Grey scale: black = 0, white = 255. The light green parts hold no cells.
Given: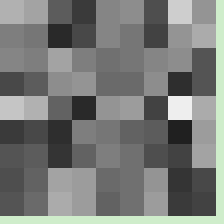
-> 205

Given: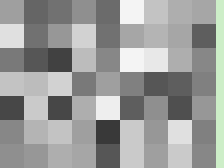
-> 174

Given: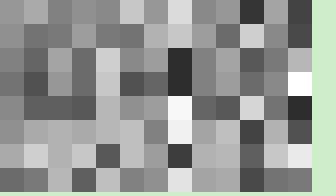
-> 164

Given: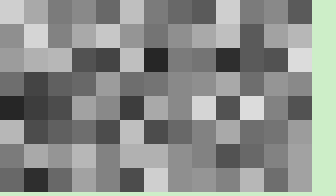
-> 137

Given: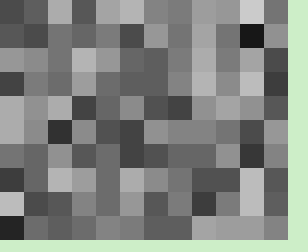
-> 203
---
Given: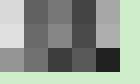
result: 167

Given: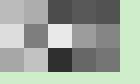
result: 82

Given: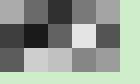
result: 164

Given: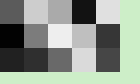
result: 224

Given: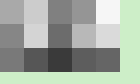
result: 246

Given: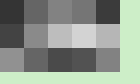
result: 59
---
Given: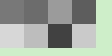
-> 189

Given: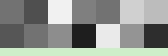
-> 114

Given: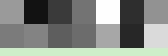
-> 131

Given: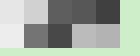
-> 116

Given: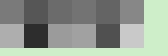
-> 45

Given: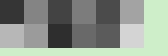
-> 155

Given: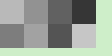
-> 162

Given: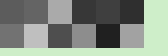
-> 191

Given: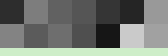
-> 91
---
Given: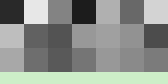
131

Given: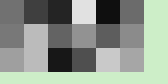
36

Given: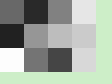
129

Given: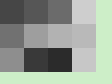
107

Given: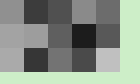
80

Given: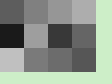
150

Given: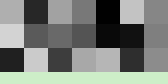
162

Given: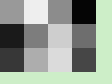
140

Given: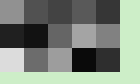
67
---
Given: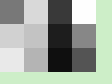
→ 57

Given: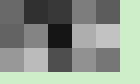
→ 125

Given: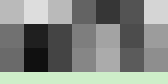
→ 83

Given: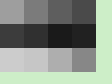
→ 94

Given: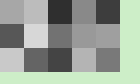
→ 137

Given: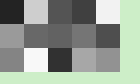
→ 64

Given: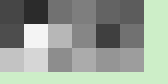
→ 99
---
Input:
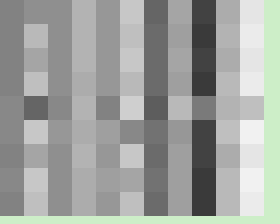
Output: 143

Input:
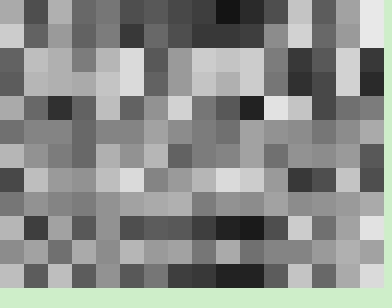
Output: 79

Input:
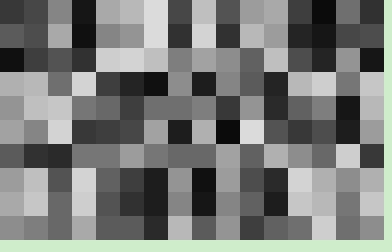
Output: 70

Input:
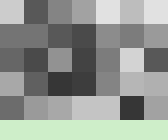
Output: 88

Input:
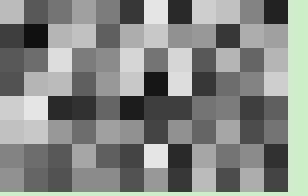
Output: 87

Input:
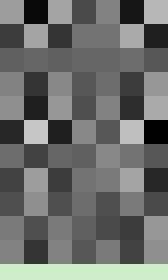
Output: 10

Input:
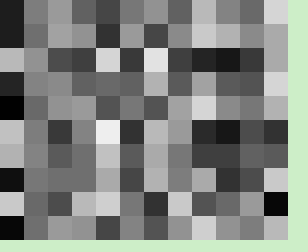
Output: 125
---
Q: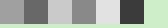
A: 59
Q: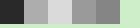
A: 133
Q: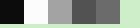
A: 107
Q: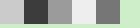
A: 118
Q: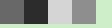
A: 142
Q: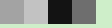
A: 110
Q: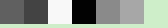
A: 167
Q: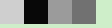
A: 113
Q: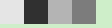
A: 124
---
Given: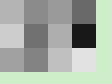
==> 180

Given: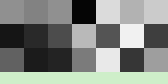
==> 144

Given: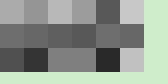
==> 170

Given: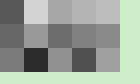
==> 88

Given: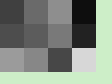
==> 64

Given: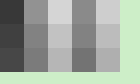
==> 56

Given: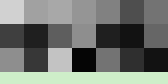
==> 209

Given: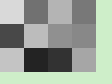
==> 217

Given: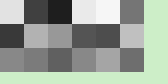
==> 226
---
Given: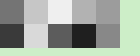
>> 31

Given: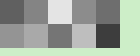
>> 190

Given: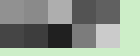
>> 124

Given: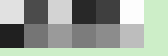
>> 140

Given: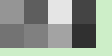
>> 163

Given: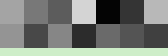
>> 85

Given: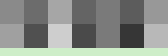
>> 54

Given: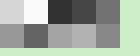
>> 177

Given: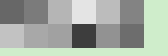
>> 145

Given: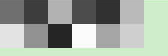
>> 165
